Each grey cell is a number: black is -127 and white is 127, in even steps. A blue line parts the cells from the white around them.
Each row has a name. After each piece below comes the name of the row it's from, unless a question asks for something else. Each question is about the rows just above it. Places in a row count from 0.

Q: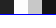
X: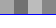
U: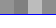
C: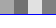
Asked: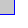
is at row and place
Q, 2
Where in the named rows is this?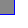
X, 3

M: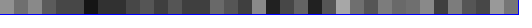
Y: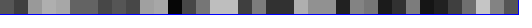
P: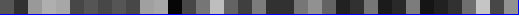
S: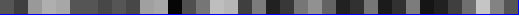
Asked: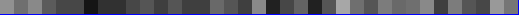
M
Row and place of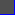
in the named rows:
S, 13
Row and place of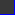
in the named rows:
S, 20
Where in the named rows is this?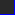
P, 28
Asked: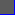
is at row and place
M, 3
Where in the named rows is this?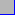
S, 16
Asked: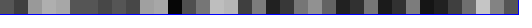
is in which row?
S

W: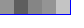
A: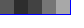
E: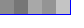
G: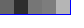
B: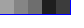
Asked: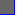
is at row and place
G, 0
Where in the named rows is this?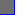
B, 2
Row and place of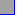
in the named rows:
B, 0
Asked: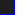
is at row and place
B, 3
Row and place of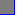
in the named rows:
G, 3

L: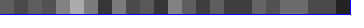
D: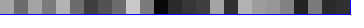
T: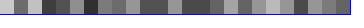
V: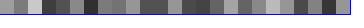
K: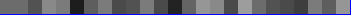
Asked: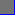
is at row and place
V, 8
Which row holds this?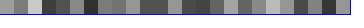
V
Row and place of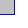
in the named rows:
T, 2
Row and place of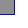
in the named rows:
T, 5
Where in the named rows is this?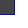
V, 14
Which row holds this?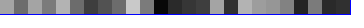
D
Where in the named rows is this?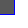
L, 10

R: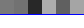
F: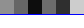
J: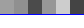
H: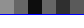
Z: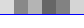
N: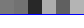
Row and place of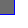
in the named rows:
F, 3
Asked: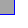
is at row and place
R, 5

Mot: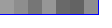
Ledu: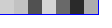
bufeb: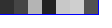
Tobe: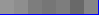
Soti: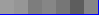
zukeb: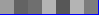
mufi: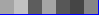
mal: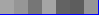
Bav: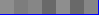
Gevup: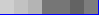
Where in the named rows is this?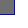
zukeb, 2
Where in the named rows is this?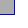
Ledu, 6

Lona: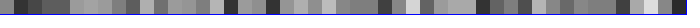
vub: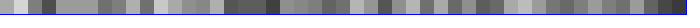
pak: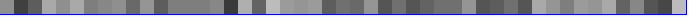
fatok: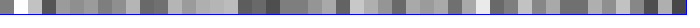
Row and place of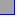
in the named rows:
Lona, 6
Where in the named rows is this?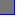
vub, 39

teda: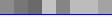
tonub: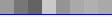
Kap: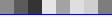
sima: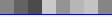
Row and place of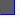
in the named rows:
Kap, 1
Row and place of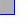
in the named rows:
tonub, 6
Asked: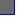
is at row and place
teda, 2
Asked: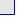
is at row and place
Kap, 3
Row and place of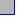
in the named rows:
sima, 5
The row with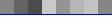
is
sima

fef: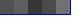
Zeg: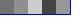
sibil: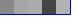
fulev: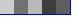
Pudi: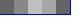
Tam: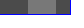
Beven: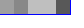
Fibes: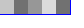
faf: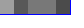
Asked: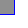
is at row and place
Zeg, 1
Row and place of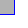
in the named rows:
sibil, 4
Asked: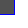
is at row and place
fef, 0
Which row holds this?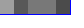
faf
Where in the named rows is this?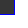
fef, 2
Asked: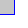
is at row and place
Fibes, 0

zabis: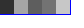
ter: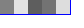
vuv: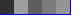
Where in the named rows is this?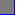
vuv, 3
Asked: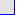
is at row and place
ter, 1
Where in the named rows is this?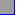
vuv, 1
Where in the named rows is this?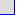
ter, 4

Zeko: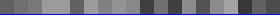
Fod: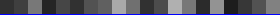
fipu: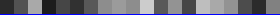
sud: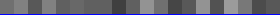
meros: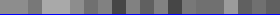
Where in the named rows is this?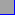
Zeko, 16
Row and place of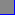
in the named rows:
Zeko, 9
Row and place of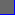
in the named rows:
sud, 5

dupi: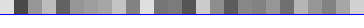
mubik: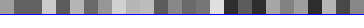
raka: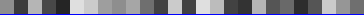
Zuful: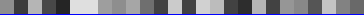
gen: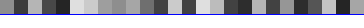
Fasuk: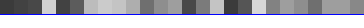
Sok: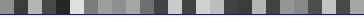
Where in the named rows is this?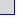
Fasuk, 18
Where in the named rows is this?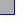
Fasuk, 9
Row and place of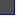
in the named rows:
Sok, 22
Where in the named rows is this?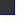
raka, 17

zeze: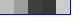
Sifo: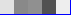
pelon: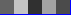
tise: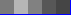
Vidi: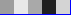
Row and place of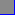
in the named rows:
Sifo, 1
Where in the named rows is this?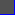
Sifo, 3
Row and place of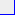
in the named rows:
Sifo, 4
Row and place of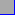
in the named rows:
Vidi, 2
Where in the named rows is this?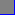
tise, 2
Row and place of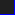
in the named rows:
Vidi, 3
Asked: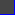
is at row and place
tise, 4

